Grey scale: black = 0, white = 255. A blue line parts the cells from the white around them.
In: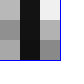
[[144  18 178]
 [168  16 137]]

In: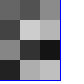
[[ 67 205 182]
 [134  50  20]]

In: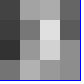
[[ 61 119 224]
 [ 50 152 210]]

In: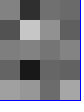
[[ 82 198 145]
 [126 130 117]]

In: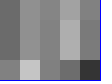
[[107 144 130]
 [107 145 130]]

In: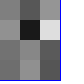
[[145  25 222]
 [114 135  90]]

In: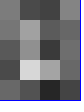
[[118 161  91]
 [ 89 144  58]]
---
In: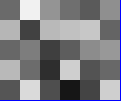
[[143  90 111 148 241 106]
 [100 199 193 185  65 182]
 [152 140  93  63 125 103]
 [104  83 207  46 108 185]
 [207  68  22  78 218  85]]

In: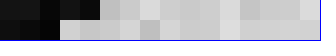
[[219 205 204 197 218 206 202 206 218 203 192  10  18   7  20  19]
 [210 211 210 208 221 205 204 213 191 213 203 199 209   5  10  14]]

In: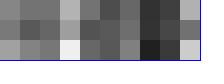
[[177  63  50 103  77 115 179 115 115 134]
 [113  71  51 110  89  83 158 102  89 121]
 [204  58  32 128  88 103 239 119 131 161]]

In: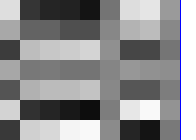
[[154 229 221 116  20  34  37  53 222]
 [136 188 179 135  78  79  99  99 168]
 [117  71  70 144 212 204 199 189  60]
 [142 145 151 133 116 116 122 120 167]
 [125  86  86 136 195 187 187 177  84]
 [147 249 231 125  13  24  37  49 211]
 [121  20  37 139 249 244 216 208  57]]

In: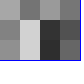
[[118 154 116 167]
 [ 81  51 210 130]
 [102  46 210 144]]

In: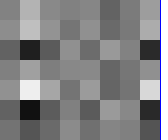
[[157 123  99 134 129 137 179 130]
 [172 121 106 144 117 147 191 141]
 [ 42 130 153 108 144  91  31  98]
 [144 118 102 137 136 126 160 128]
 [216 116 101 155 116 166 238 145]
 [ 41 136 154  91 128  92  17  98]
 [ 84 128 133 112 139 106  85 115]]
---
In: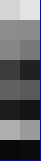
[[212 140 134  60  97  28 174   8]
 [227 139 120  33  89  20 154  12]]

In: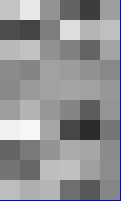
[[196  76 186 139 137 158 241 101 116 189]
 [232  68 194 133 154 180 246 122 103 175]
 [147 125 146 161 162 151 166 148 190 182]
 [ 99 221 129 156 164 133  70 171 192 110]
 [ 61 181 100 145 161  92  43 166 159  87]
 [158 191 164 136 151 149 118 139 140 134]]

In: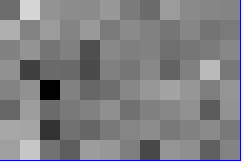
[[109 175 130 145 131 103 167 159]
 [214 131 147  64 145 157 165 198]
 [147 155 117 106   1 108  51 114]
 [141 132 128 105 129 121 113  93]
 [139 153  79  75 103 129 102 156]
 [152 122 136 128 110 143 121 151]
 [123 138 127 118 135 113 133 127]
 [107 129 130 136 151 128 140  72]
 [155 118 111  99 163 135 121 148]
 [138 134 118 128 150 144 130 143]
 [134 116 123 186 126  92 138  96]
 [132 122 135 120 148 146 121 131]]

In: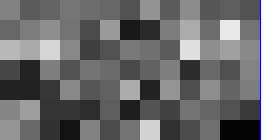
[[129 102 184  71  34 134 149]
 [ 91 124 170  35  33 158 105]
 [100 142 214 126  54  52  50]
 [117 114 135  82 136  53  18]
 [109  75  63 116  86  45 130]
 [102 155  81 107  98  93  75]
 [ 81  24 120  73 172  31 114]
 [148  42 112  98  34  83 210]
 [ 92 124  90 127 149  65  48]
 [140 171 223  44  78 115  76]
 [ 86 109 142 105 141 101 111]
 [ 93 232 160  80 100  81   4]
 [ 82 114 136 131 125  57   4]]

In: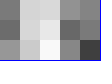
[[122 108 151]
 [213 215 203]
 [217 232 249]
 [146 104 135]
 [132 122  63]]

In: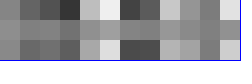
[[133 142 137]
 [100 128 105]
 [ 82 130 112]
 [ 53 114  94]
 [190 144 168]
 [239 159 222]
 [ 67 132  75]
 [ 91 128  77]
 [200 151 180]
 [149 138 163]
 [124 128 124]
 [226 145 206]]

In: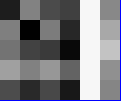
[[ 29 127 115 160  76]
 [130   1  66 129  41]
 [ 75 124  58 151  72]
 [ 64  39   9  99  24]
 [247 247 247 247 247]
 [136 168 195 144 133]]
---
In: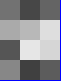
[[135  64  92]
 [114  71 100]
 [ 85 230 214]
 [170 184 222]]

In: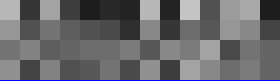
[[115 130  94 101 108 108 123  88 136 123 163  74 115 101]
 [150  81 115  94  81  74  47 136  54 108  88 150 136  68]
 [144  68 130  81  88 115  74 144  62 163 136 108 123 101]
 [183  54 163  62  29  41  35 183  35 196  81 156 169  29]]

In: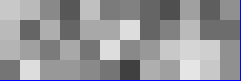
[[180 160 123 168 117 221 137 152 200 213 207 144]
 [200 186 137  87 192 123 129 101  79 160  94 144]
 [117 221 152 152 137 117  64 174 160 229 200 144]
 [186 101 174 101 168 168 221 101 129 186 109 109]]

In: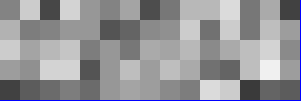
[[131 204  71 211 151 131 164  77 119 184 184 219 119 170  65]
 [ 65  92 107 125 107 151 164 157 138 125 219 204  58 100  92]
 [178 125 131 151 151  84 100 138 144 204 113 204 119 190 157]
 [204 164 184 197 125 151 119 170 164 184 138 170 190 211 138]
 [157 144 211 211  84 151 190 157 190 170 113 100 190 240 157]]

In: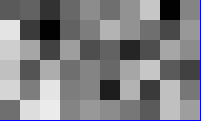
[[228  58   2  98 125 179 146 111  72 152]
 [ 90  98  50 104 140 111 146 198   2 132]
 [206 166  65 158  78  98  37  78 166 140]
 [192  84 173 111 132 104 166 198  90  65]
 [213 125 228 125 132  29 179  58 192 119]
 [111 221 235 132 152 140 119  90 192 158]]

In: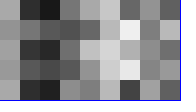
[[169  46  24 118 169 199 103 147  96]
 [169  46  32 141 126 185  67 161  96]
 [161  53  40 111 193 213 177 141 111]
 [153  88  73  88 147 206 232 133 153]
 [147 118  88  81 103 185 239 126 185]]

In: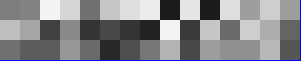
[[191 166  65 137  52  72  52  34 243  59 198 106 206 172 100]
 [113  92  92 151 106  40  78 119 179  72 158 144 144 185  86]
 [125 131 243 214 113 198 222 236  28 230  28 222 158 206 158]]
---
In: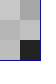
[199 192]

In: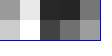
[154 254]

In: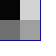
[  5 159]

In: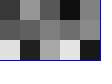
[ 56  96 168]

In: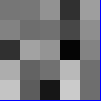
[118 110 148 185 110]

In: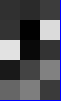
[48  1 51]

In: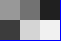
[152 213]

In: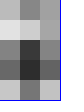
[187 206 132]

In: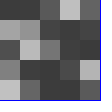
[ 60 147 117  74  90]
